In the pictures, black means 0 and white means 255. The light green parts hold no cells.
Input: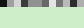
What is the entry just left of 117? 228
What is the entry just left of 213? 160
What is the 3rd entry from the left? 213
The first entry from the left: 17

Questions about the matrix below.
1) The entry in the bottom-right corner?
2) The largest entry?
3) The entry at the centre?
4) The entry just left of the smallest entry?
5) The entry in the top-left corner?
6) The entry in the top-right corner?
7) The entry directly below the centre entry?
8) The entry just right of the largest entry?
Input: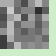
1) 145
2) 203
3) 145
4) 132
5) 172
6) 132
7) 92
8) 105

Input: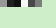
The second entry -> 32
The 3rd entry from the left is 17

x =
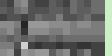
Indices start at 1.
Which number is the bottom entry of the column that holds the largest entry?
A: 152
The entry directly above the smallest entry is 66
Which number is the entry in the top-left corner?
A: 82
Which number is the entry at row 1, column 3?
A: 124
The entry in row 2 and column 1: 94
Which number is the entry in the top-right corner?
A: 109
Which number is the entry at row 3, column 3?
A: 82
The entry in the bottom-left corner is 140
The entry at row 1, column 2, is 66
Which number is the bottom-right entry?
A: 66
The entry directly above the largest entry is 94
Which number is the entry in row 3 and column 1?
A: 66
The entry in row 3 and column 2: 82

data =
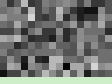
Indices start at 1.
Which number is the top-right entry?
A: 84
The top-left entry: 125
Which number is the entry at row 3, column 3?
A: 125
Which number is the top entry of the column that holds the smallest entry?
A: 140
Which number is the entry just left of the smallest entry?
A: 153
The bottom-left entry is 18
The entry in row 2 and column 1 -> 111
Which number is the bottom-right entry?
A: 97
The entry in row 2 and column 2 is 125
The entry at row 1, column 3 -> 97
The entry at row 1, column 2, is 55
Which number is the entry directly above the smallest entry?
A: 111
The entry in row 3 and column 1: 153
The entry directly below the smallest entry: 184
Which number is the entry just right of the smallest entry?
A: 169

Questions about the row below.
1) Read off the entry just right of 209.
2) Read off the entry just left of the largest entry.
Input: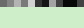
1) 51
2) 121

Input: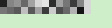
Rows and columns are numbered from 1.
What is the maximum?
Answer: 228
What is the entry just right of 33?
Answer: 133
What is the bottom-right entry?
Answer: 215
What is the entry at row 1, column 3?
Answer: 147
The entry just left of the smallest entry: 178
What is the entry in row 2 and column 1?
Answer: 118
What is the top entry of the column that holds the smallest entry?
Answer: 133

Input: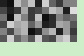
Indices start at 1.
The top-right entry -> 130
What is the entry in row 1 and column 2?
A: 16
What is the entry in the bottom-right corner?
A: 86
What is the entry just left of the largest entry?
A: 31
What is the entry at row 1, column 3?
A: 193
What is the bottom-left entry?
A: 86
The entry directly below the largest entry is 115
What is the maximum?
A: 221
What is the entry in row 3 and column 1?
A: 115
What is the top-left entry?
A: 31
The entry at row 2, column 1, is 71
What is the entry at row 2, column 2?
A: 31

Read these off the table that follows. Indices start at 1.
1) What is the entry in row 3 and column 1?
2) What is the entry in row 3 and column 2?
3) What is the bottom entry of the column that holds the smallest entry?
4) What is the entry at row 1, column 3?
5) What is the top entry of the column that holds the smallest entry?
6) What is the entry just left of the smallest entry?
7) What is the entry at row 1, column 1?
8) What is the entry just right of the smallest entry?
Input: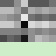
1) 157
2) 143
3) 22
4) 143
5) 203
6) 171
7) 100
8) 217
